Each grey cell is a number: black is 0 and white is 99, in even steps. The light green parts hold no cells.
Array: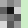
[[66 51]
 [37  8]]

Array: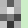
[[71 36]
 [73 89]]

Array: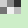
[[80 52]
 [45 93]]

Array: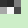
[[19 16]
 [65 96]]

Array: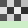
[[33 83]
 [87 21]]

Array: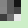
[[51 35]
 [52 35]]

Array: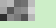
[[68 72]
 [63 34]]

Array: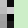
[[75  5]
 [73 80]]

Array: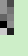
[[57 29]
 [57 45]]
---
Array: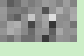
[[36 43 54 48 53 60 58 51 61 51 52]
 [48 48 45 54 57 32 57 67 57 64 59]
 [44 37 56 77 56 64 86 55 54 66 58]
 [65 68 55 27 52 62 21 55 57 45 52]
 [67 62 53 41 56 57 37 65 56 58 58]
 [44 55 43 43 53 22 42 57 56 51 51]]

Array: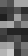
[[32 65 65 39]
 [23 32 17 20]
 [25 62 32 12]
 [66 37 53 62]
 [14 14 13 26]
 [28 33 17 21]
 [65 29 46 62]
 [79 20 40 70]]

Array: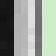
[[ 8 68 72 85 45  9]
 [ 8 67 71 86 44  8]
 [ 8 69 70 86 43  7]
 [ 9 69 70 86 43  8]
 [ 8 69 71 82 43  8]
 [ 8 69 71 86 45  8]
 [ 9 69 71 83 44 10]
 [ 8 69 72 87 45  8]]

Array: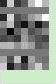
[[78 23 35 74 97 71 16]
 [46 46 47 47 47 47 47]
 [82 30 40 60 71 97 15]
 [73 24  7 40  8 32 53]
 [ 1 38 56 31 40 52 36]
 [33 22 60 42 32 26 28]
 [72 57 69 61 34 40 70]
 [47 47 47 47 47 47 47]
 [32 76 11 64 47 43 65]
 [12 40 27 58 79 49 79]]

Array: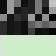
[[61 45  6 12 47 17 75  5]
 [61 10 14 12 47  7 60  5]
 [ 8 19 14 60  6 56  1 54]
 [ 8 10  6 36 47 37 45 17]
 [ 8 10  6 24  6  7  1 17]]

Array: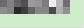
[[50 39 31 60 58 48 92 71 43 41]
 [51 16 24 39 52 52 29 68 56 54]]
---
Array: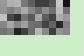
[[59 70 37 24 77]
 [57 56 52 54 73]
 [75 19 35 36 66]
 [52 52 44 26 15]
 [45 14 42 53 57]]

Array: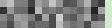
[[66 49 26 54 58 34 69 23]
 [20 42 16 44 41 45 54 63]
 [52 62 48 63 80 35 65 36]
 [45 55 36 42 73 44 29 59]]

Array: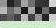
[[58 27 43 19]
 [72 55 65 42]
 [30 25 26 14]]

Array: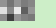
[[57 58 52]
 [87 91 58]
 [54 58 47]]

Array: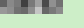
[[38 47 47 29 44]
 [59 44 55 40 54]]

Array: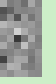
[[66 52 65]
 [32 52 53]
 [39 33 46]
 [71 62 60]
 [60 81 57]
 [53 22 66]
 [66 46 54]
 [49 57 49]
 [26 65 45]
 [52 67 48]
 [60 63 54]]
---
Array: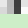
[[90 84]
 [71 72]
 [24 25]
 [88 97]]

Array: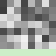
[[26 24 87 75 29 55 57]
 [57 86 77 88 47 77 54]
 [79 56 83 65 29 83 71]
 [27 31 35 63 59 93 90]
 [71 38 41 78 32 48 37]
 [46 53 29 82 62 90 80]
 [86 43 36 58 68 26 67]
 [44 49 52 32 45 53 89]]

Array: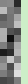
[[52 73 36 43 68 67 49 11 50 58 48 27]
 [53 47 45 45 32  6 29 17 77 30 38 31]
 [16 41 64 74 27 45 66 70 50 78 86 48]]

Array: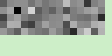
[[36 56 26 39 59]
 [53 65 55 68 48]
 [55  1 62 67 37]
 [55 54 49 31 66]
 [45 82 41 25 52]
 [54 36 41 48 47]
 [46 46 48 62 44]
 [51 38 53 54 60]
 [53 51 54 55 50]
 [73 31 65 30 35]
 [54 49 48 67 16]
 [57 54 45 53 64]
 [21 61 43 52 79]
 [50 65 52 67 36]
 [56 50 17 71 69]]

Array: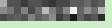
[[67 53 29]
 [32 46 34]
 [31 32 37]
 [23 51 32]
 [32 28 50]
 [32 42 37]
 [25 73 43]
 [21 49 54]
 [28 34 24]
 [28 52 34]
 [36 94 10]
 [35 39 38]
 [41 55 28]
 [32 43 34]
 [37 70 18]]

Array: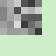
[[61 51 52 61 68]
 [68 65 64 55 60]
 [78 30 71 85 61]
 [32 76 38 23 63]
 [23 70 34 42 49]
 [48 81 35 54 22]]
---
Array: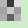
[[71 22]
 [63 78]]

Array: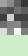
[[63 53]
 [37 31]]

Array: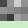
[[28 58]
 [58 54]]

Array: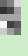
[[40 51]
 [19 27]]

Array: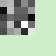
[[67 71]
 [ 7 75]]

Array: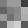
[[48 60]
 [39 49]]
